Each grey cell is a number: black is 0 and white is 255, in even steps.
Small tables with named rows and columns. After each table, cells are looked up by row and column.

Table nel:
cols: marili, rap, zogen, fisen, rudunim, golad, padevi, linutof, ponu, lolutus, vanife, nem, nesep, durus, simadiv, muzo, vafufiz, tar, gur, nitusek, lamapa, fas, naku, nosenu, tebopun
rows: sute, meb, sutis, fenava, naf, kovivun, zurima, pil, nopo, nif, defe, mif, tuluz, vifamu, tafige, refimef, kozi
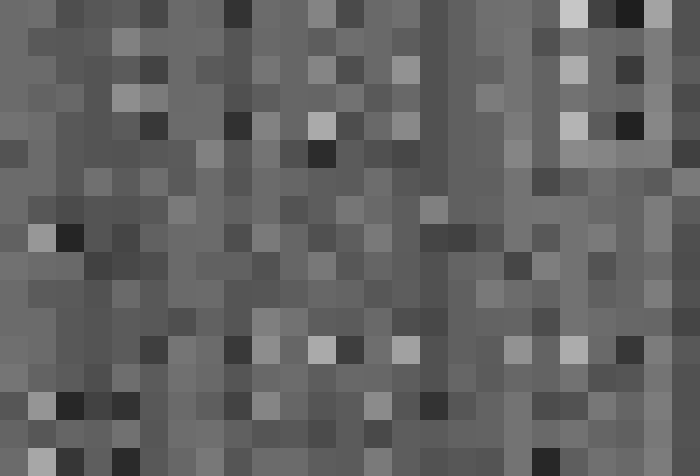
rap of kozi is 167
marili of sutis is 107
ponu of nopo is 78
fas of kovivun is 133
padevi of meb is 106
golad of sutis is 67
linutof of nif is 97
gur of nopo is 115
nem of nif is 120
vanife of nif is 102
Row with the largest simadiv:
tuluz

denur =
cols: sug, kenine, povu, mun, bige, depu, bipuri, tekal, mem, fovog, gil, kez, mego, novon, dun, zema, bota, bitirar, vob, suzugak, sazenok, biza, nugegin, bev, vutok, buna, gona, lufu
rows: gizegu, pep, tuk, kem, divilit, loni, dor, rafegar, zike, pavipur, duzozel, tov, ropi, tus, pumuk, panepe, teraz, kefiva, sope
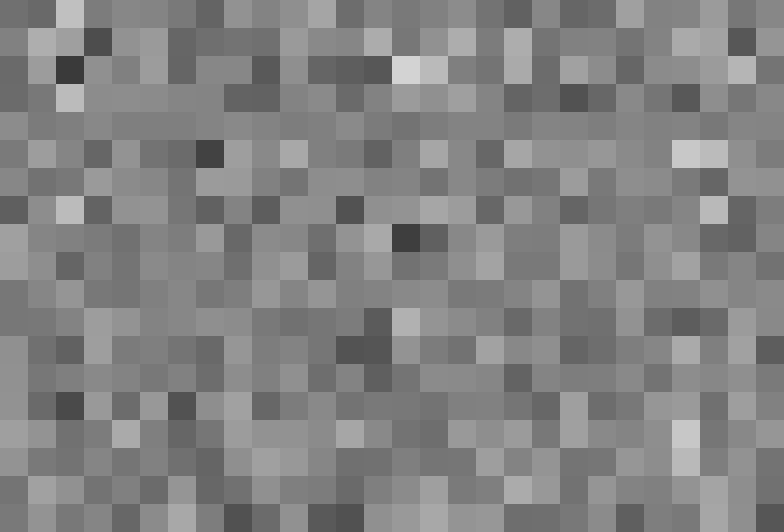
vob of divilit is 122
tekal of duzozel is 119
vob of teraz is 131
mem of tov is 140
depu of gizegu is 132
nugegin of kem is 137
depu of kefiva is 107
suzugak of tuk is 108
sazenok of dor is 156
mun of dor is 154
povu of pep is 159
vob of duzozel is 132
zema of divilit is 125
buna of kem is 142

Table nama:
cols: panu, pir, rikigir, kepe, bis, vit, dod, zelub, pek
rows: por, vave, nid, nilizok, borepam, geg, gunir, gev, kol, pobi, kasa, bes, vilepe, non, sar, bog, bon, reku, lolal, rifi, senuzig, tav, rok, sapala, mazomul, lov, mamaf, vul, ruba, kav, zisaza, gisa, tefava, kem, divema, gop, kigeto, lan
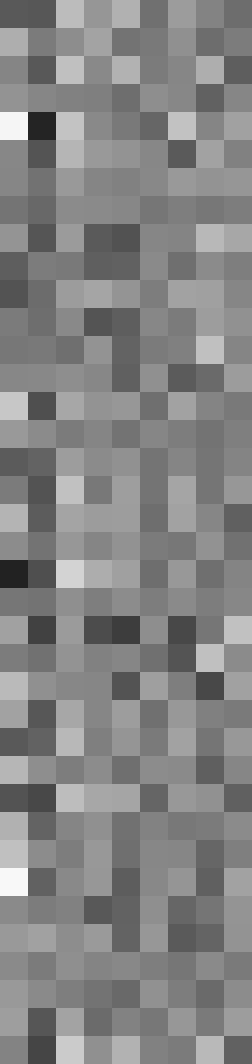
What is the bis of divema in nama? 136
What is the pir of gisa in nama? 97
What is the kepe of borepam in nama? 137
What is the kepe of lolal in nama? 156
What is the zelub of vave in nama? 109
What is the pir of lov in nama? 87
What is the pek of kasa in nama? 134
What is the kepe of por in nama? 150
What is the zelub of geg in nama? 162
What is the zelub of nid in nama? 174
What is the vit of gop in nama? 145
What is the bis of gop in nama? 105
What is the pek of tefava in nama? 148
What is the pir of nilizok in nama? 134
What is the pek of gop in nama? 140
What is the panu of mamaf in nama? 89
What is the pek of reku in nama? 151
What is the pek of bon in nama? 132
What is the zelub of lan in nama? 185
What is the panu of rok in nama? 161

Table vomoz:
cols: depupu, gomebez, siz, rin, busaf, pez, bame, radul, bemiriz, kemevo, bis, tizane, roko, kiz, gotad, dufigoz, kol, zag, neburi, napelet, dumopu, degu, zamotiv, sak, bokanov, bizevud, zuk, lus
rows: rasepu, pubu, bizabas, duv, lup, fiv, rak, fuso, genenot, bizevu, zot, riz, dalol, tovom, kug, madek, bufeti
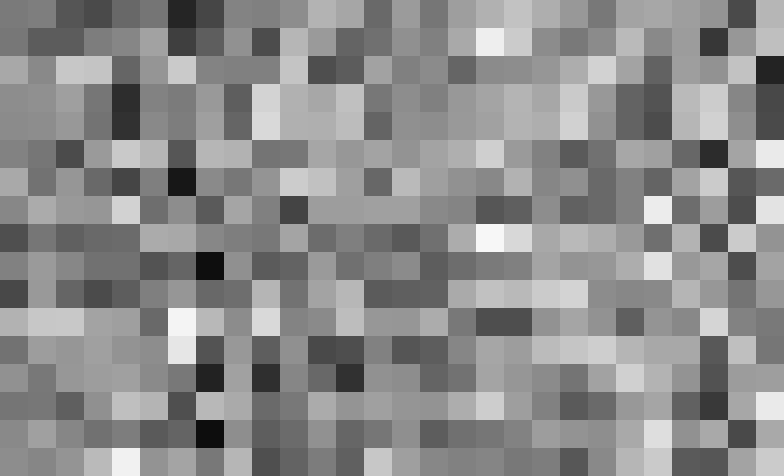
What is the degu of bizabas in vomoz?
210
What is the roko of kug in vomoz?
148
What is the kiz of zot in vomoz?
91
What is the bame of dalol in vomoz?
230
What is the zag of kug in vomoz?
205
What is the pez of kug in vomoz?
180
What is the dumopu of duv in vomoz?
202
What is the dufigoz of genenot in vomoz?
112
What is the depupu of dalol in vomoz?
114
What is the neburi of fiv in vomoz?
154
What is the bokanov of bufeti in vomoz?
90
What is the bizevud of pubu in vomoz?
55
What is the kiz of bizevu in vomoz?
127
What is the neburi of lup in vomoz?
179
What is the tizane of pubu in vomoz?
154
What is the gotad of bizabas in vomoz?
128
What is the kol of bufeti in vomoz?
129
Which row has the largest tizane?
rak

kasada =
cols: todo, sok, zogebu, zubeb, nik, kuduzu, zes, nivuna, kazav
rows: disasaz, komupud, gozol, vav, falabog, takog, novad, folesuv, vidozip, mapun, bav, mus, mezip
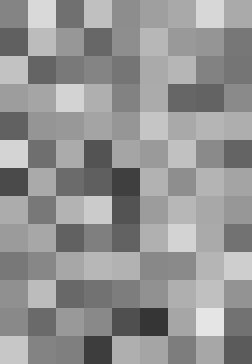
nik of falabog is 150
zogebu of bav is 104
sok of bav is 188
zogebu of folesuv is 179
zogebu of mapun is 167
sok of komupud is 188
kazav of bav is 147
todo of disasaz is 132
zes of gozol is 182
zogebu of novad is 107
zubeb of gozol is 132
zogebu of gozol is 121
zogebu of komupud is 151
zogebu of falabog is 152
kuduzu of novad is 178
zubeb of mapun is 183
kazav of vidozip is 114
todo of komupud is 96

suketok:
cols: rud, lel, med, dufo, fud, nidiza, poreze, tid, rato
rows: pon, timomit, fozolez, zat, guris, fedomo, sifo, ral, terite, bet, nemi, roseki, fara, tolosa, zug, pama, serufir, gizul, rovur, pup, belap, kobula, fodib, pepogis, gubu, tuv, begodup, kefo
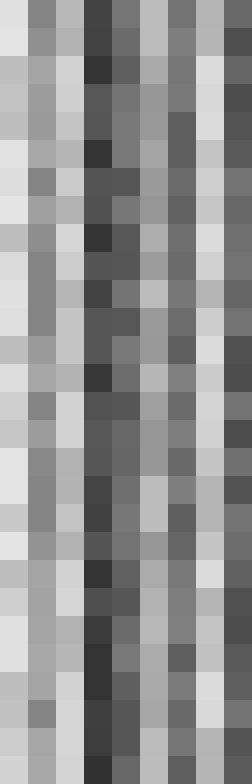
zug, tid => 212
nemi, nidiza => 188
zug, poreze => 107
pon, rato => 105
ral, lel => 160
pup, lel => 147
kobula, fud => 86
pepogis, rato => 90
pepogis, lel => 168
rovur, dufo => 65
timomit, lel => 144
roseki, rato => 115
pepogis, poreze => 94
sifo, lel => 132
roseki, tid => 205
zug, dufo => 82

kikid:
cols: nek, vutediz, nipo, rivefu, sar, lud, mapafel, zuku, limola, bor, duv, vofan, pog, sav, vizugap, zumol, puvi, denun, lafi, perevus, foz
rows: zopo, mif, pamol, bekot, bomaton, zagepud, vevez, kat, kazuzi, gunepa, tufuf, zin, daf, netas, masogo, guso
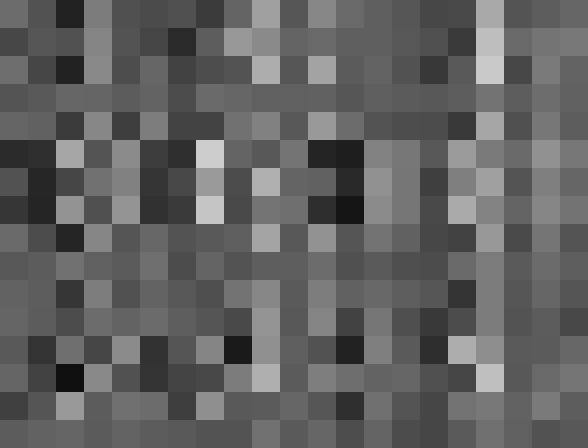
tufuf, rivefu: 125
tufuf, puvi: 51
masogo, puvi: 114
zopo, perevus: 93
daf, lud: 50
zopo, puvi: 73
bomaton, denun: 166
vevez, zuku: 154
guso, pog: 77
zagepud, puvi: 155
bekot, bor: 96
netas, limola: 124
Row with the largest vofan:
pamol

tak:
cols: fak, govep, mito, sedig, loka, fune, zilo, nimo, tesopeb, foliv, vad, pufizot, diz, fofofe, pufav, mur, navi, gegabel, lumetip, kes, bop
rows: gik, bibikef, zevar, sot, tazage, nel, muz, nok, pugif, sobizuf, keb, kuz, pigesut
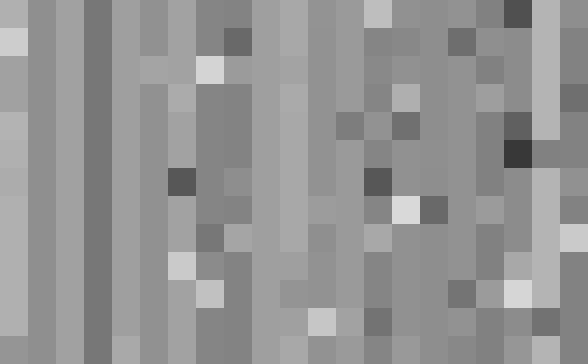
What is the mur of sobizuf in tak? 142
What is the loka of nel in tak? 159
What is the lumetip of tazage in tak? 96
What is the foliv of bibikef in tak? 159
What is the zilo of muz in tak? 87
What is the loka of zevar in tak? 159
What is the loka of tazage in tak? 159
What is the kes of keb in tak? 180
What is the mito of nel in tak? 161
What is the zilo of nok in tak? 162
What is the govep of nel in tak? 143
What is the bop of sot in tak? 111
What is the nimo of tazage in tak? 133
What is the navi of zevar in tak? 146

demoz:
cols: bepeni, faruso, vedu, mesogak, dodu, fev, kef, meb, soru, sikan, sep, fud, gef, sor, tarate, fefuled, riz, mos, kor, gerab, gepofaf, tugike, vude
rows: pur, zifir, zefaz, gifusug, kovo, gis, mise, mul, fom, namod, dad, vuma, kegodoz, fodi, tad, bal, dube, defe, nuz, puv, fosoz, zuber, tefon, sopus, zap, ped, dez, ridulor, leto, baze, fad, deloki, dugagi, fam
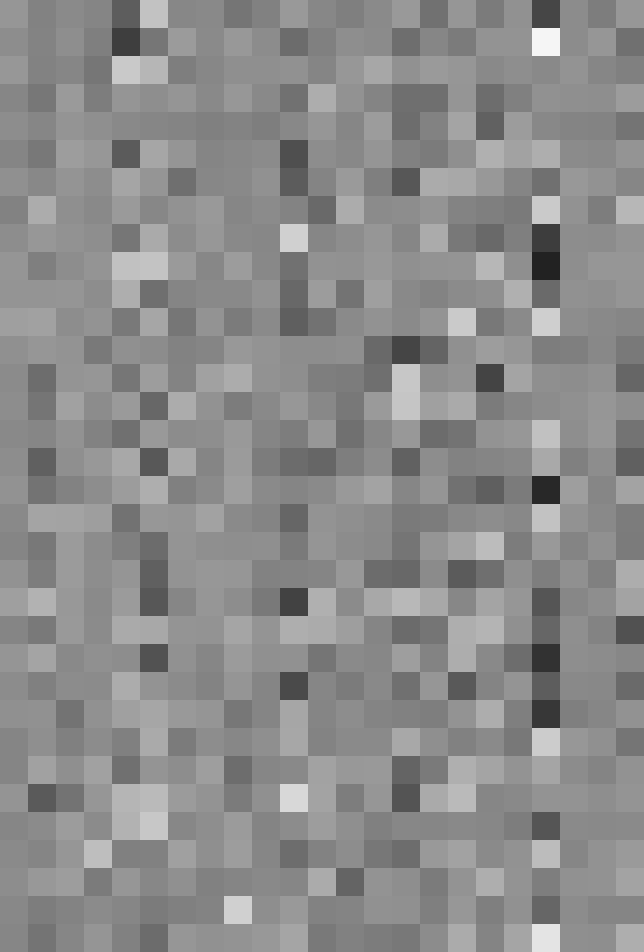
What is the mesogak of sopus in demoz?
144
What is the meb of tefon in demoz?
147
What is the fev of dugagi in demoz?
123
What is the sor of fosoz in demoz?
108
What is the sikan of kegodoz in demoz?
147
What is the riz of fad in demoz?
162
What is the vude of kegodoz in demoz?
121
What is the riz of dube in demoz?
130
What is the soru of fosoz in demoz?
150
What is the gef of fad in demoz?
141
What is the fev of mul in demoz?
135
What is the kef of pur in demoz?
135
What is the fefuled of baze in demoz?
134
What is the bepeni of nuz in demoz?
137
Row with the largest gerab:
zifir

